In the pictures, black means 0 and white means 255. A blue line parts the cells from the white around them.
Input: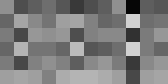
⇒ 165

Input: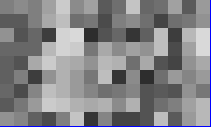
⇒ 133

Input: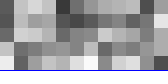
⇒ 98

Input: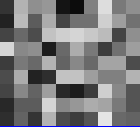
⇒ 99

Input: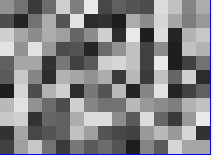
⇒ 159

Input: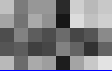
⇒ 107

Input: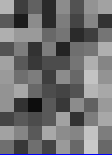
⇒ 56

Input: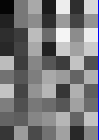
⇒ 155
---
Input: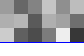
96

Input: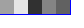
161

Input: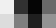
105

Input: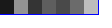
52

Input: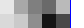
217

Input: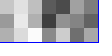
251

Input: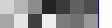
64

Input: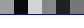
9
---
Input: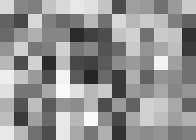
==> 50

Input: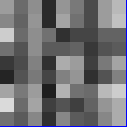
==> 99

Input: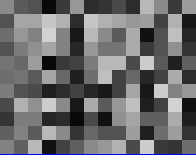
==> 38

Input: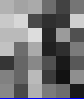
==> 80

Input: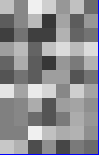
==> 115
